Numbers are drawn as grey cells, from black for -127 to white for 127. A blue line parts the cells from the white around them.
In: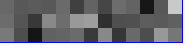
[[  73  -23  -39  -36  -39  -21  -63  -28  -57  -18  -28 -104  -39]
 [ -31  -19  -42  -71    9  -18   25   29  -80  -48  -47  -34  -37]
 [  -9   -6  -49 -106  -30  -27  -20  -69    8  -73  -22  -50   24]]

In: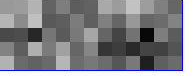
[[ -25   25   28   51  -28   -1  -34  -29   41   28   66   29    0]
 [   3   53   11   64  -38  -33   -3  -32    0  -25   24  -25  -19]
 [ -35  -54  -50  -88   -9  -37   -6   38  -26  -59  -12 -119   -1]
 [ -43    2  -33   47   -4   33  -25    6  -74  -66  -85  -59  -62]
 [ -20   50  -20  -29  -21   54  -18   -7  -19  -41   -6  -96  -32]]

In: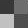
[[-18 -72]
 [-49  65]]

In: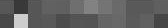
[[-32 -40 -70 -41 -30 -31 -16   2 -11 -21 -38 -38]
 [-57 -55  77 -41 -38 -51 -43 -44 -26 -23 -37 -31]]

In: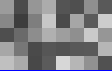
[[-38  27 -52  22  44 -43 -48  15]
 [ 77   7 -66  -1  71 -53  38 -36]
 [ 22 -49 -21  13  48  30  15  74]
 [ 54  39  -8 -53 -41 -45 -39 -38]
 [-46  64  42 -55 -36  87  54  17]]

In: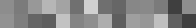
[[ 14  13  -4  24  54  35 -15  80 -16 -25   7   9  -4 -64]
 [-64  18  -1 -26 -33  66   4  14  45 -33  31  23  63 -31]]

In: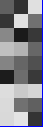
[[  96  -31  -78]
 [ -14  -74   97]
 [ -71    8 -101]
 [ -24   64   51]
 [ -47    4  -25]
 [ -70  -99  -18]
 [  85   93   74]
 [ -31   90  -14]
 [ -75   89  100]]
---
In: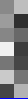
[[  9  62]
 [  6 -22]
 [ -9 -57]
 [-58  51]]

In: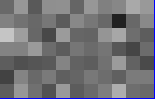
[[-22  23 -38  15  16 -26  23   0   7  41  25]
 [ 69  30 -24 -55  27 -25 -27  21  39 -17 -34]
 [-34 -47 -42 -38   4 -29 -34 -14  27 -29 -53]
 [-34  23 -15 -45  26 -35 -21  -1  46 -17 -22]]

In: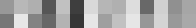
[[ 24  56  47 -41  65 -65  89  54  48  93 -23  80  16  38]]

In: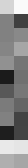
[[ 85 122]
 [  1   9]
 [ 17 -10]
 [-39  -8]
 [  1 -60]
 [105 101]]

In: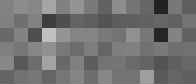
[[  2  12   7  37   1  20  -5 -30  13 -11 -25 -93  -8 -32]
 [-22   3 -49  64  20   4   4  -5 -12  16  -8 -90   3 -30]
 [  8 -39 -19  36 -23   0 -34 -12 -10 -21 -28 -44 -31 -23]]

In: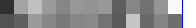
[[-78  35  63  27   6  23  19  24 -33   6 -14  21 121]]

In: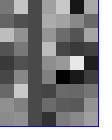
[[  -8   68  -54   32   72 -105   40]
 [  61   17  -54   21  -19  -43   37]
 [ -70  -46  -54   13   25  103  -97]
 [ -23   73  -54  -59  -22  -23  -10]
 [  11   16  -54  -78   -3    9   31]]

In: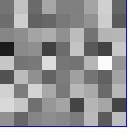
[[-11  66 -21  39   0   0  36  80 -26]
 [  6  14  36  45  16  60 -12  52  54]
 [ 70 -11  -7  93  -9 -12  54 123  19]
 [ 81  -3  84  40  -6  55  41 -21  55]
 [ 17 -25   6  13   8  -4  57 -37  61]]
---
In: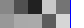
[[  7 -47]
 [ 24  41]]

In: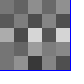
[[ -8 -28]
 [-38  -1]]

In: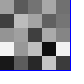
[[ 33 -37]
 [-64  60]]

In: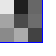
[[103 -96]
 [ 36 -52]]

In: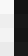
[[ 120 -108]
 [ 110 -103]]

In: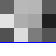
[[-28  56]
 [ 98  45]]
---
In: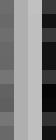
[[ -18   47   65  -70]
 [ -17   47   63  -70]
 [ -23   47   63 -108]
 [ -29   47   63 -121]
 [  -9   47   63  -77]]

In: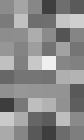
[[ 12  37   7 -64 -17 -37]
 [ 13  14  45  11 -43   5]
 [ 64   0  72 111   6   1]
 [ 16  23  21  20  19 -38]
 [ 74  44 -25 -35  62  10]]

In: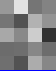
[[ 24  99 -10   3]
 [ 40   9  77 -78]
 [-16 -45  44   7]]

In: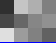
[[-79  69  47   0]
 [ 95  28   1 -30]]

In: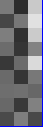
[[ -5 -83  73]
 [ -1 -79  75]
 [-71 -20  90]
 [-17 -15 -24]
 [-53  -1 -54]]

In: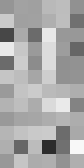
[[ 21  34  32  57  61  17]
 [-56  42 -20 104  24  24]
 [-20  77  12  92  16  18]
 [ 26  67  75  58  54  46]
 [ 25  36  38  45  53  45]
 [ 47 -24  60 -83 -15 120]]

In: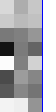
[[ 88  45  71]
 [ -6   0  22]
 [124   0  82]
 [-39   7 -11]]

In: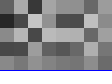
[[-29  42 -71  37  17  16 -23  28]
 [ 10  54 -55  58  51  49 -23  32]
 [  9  -7  17   3  -6 -10  13 -20]]
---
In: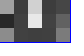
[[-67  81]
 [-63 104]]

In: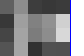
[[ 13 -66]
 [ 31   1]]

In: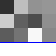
[[ 62  18]
 [-31 -51]]

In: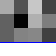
[[ -45   71]
 [-124   48]]

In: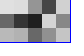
[[ 93  21]
 [-74 -96]]

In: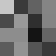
[[-69 -29]
 [ 25 -80]]
